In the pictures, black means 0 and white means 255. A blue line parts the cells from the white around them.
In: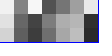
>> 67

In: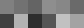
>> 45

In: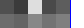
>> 135

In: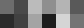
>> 164

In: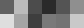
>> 62

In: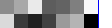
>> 32
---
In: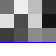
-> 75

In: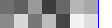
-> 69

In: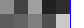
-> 128

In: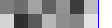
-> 141

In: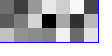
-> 167

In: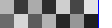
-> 39

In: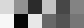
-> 104

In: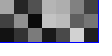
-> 187

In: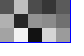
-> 147
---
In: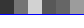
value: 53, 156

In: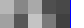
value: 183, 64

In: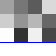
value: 161, 71

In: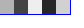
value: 179, 209

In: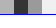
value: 180, 240

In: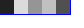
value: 33, 80
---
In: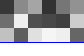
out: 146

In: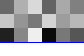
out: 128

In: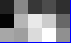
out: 47

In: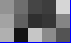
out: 214

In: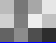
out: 230

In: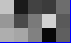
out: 109
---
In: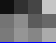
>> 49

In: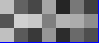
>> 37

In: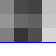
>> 72

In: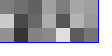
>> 125

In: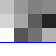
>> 151

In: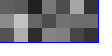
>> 77

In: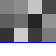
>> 141

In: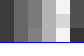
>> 179
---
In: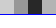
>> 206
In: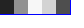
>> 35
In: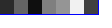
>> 43
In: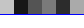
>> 197
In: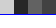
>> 208
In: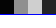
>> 4
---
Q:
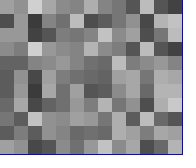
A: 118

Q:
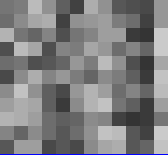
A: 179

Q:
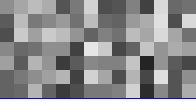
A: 160

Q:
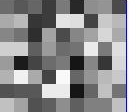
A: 178

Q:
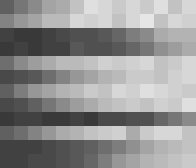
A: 96

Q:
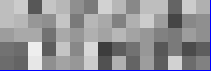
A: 157

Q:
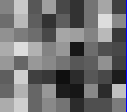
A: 94
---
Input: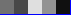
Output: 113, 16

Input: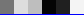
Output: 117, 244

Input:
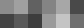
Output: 140, 111

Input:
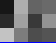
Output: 23, 84

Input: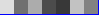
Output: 222, 130

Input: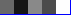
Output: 104, 254

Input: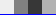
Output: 238, 178

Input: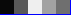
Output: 8, 111

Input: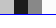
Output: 196, 251
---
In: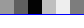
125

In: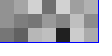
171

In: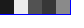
138

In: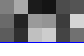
113

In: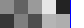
174

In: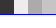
197
